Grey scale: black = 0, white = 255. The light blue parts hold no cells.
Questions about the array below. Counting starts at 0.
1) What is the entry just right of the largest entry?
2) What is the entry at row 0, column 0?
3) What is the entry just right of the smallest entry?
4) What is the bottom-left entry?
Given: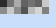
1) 128
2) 43
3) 114
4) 140

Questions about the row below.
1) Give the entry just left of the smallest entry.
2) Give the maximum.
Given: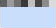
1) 111
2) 219

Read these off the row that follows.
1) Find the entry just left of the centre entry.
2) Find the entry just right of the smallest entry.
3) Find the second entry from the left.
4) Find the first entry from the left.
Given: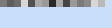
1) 154
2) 169
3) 94
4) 123

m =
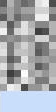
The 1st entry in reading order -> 92
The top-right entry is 78
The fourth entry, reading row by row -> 106
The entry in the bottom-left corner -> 162
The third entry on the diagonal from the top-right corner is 239
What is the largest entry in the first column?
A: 239
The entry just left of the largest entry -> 92
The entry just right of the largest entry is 162
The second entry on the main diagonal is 162
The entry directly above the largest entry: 194
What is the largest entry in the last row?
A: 239
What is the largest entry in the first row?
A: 239
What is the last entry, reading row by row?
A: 106
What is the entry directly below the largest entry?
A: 224
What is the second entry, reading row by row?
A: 178
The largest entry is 252
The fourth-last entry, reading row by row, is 149
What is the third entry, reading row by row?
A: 135
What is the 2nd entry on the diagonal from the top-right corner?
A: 210
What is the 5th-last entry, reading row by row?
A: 78

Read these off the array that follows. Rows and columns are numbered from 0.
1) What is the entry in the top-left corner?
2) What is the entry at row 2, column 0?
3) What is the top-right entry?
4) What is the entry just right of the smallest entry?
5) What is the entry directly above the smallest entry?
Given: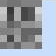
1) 129
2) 187
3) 129
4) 171
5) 116

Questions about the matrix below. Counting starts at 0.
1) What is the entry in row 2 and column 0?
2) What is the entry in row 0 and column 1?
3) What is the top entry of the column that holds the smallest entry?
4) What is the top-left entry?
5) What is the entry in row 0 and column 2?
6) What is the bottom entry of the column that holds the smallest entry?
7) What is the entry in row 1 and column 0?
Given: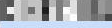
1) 97
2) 85
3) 70
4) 97
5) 209
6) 70
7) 97

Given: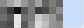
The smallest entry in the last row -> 74
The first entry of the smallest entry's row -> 99
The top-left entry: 139
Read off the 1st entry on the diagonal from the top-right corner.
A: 99
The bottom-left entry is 87
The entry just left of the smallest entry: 59
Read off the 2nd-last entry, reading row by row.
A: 151
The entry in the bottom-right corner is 139

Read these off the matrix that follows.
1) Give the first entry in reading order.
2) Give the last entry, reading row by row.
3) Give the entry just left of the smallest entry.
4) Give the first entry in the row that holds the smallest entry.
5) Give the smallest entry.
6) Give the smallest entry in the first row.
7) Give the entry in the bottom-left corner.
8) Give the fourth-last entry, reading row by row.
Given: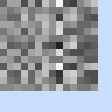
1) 104
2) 148
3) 79
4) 177
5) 35
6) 64
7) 136
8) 148
